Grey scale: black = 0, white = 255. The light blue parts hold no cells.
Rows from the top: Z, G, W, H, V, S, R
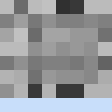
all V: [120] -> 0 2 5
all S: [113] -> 2
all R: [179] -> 1 3 6 7
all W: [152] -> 5 6
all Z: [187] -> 0 2 6 7
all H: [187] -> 0 1 7
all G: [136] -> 6

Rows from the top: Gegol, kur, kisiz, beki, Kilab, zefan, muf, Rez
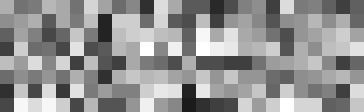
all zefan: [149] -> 3 13 15 17 18 22 25
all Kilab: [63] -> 5 8 16 17 24
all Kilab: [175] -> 13 21
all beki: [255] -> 10 14
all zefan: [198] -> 9 14 16
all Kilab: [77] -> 12 14 15
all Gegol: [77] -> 16

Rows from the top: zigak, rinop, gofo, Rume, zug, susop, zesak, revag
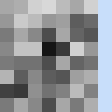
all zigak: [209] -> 2 6
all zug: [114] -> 1 2 6

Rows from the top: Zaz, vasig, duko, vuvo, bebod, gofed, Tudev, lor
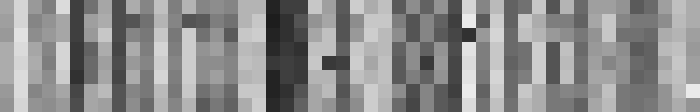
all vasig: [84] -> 9 13 21 24 29
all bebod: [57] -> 5 19 21 23 30
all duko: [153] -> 0 3 6 25 34 39
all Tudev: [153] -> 0 25 42

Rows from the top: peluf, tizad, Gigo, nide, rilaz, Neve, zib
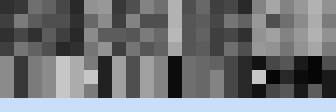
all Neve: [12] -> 12 21
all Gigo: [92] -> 3 7 8
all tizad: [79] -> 3 4 10 11 19

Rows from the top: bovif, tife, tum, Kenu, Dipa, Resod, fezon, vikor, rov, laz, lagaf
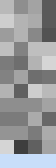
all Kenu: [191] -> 0 2 3
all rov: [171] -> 2
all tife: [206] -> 0
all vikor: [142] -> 0 1 2
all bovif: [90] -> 3
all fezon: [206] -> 2
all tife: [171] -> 2

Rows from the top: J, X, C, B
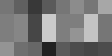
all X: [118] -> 7
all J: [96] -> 1
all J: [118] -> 0 4 6

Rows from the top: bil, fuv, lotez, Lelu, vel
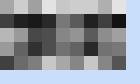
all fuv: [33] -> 1 6
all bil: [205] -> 1 5 6

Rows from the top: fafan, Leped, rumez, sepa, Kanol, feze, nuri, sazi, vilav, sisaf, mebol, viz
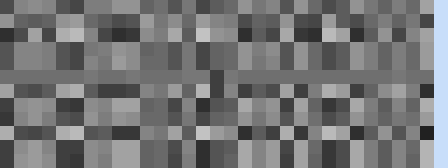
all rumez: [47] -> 0 8 17 22 25
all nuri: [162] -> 0 4 20 28
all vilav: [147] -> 2 6 8 17 21 25
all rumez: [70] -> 3 7 19 28
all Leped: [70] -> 22 30

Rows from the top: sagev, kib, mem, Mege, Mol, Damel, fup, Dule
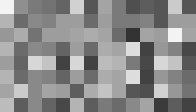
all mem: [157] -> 3 4 11
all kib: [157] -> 4 5 7 12 13
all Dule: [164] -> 10
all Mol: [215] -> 2 5 11
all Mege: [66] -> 10
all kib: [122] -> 8 9

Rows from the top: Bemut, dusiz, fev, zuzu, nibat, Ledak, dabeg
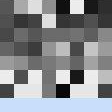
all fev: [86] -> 2
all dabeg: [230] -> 1 2 5 6
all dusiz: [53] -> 1 4 7
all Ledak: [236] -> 0 2 4 6
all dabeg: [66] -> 0 7

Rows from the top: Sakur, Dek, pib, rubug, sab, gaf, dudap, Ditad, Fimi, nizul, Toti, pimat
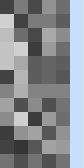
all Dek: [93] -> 4
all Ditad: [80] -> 1 3
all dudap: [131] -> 0 2 3 4
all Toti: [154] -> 4
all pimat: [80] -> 1 3

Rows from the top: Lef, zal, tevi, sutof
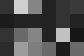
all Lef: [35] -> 3
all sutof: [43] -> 0
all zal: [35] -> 1 2 3 5
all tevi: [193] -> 4

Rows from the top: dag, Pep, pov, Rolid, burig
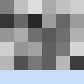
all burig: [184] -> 0 4
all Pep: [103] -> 1 4
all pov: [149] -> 0

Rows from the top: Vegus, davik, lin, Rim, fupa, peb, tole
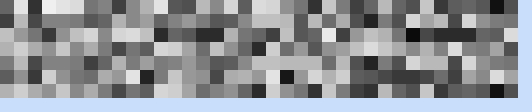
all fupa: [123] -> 0 5 9 11 14 27 35
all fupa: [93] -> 16
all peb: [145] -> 1 4 14
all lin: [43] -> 11 14 15 31 32 33

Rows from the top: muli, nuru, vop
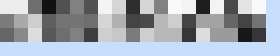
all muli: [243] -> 7 13 15
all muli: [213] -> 8 10
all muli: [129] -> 5 11
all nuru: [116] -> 4 5 18
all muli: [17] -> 3
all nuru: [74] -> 10

